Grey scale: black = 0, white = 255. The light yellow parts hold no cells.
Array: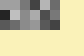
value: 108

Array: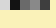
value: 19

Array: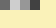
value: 206

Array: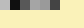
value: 16

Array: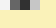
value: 102

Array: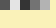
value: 228
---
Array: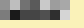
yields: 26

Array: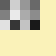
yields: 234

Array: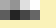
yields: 36

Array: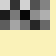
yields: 122

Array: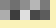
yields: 61

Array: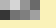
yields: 115
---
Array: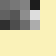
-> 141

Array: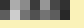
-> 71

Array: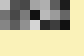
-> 155

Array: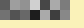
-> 170

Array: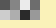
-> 235

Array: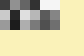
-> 91

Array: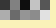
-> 195
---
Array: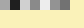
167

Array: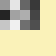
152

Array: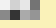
242

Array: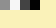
143

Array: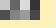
199

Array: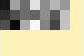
23
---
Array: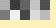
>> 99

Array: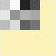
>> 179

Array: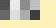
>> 140

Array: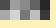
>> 138

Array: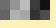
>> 188

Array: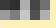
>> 175

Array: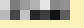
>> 155
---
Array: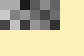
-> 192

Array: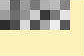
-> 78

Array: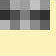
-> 126

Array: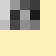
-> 71

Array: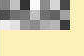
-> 225

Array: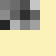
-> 178

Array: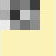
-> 148

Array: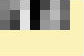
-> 57
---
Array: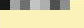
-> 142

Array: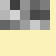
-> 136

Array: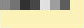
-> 115

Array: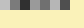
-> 123

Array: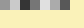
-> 151

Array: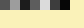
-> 83

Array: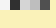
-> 190
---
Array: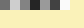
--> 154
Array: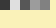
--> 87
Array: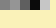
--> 95
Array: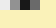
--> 146
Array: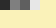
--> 127
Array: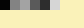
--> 90
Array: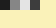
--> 134
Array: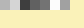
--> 115
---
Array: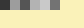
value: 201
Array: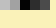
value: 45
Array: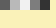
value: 125
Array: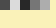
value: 118
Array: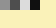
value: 220
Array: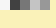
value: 196
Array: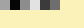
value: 59
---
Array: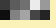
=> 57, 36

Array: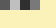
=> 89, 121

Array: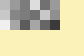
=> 188, 58

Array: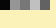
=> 6, 98

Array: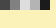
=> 70, 27

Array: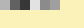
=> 181, 159

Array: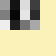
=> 157, 168

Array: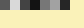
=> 88, 38

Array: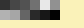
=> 50, 2
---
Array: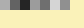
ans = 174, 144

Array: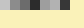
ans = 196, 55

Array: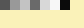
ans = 85, 11

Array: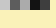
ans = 199, 62

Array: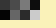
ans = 53, 203

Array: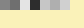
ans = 132, 208

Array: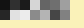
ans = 18, 129

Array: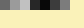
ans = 104, 124
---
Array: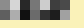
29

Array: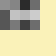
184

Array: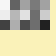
110

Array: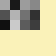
114

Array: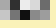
138

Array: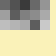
140

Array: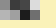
28
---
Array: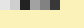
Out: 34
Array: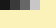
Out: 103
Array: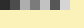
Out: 174
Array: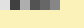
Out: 174
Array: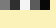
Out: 244
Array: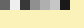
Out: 56
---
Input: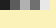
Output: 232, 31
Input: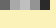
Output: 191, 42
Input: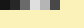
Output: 223, 21
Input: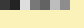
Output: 222, 35
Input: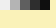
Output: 239, 15
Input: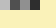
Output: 189, 46
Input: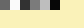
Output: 250, 7
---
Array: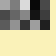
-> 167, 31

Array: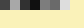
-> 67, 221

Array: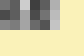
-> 115, 196

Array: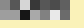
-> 138, 107

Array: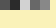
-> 83, 136

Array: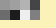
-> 150, 127

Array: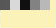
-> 87, 184

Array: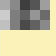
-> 170, 137

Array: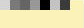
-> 213, 59

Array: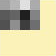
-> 162, 110
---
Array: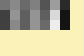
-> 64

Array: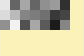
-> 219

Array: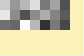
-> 231

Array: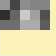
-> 46

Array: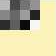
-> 134

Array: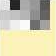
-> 202
